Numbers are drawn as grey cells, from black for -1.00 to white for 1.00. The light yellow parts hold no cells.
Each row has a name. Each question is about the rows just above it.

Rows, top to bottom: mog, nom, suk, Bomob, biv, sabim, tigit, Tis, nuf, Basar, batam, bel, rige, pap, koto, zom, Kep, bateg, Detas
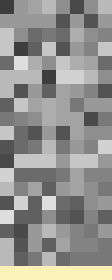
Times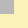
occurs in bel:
0
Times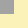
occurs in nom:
0
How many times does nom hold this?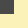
0
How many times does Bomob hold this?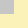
3
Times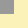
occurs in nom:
6
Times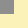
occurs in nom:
0
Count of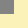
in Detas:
0

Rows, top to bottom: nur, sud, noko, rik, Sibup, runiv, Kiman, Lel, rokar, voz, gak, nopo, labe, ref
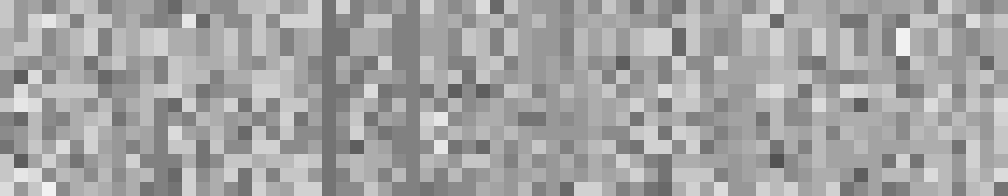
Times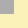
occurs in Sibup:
12
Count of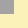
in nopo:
12

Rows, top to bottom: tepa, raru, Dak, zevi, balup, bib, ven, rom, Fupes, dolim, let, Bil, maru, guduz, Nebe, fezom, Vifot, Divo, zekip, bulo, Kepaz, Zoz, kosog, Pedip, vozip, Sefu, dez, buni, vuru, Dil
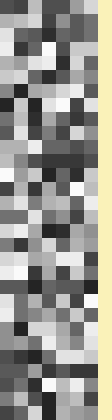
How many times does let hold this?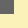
3
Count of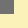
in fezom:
3
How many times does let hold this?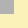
2
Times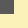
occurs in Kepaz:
4
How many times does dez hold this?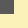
3
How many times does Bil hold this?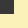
3

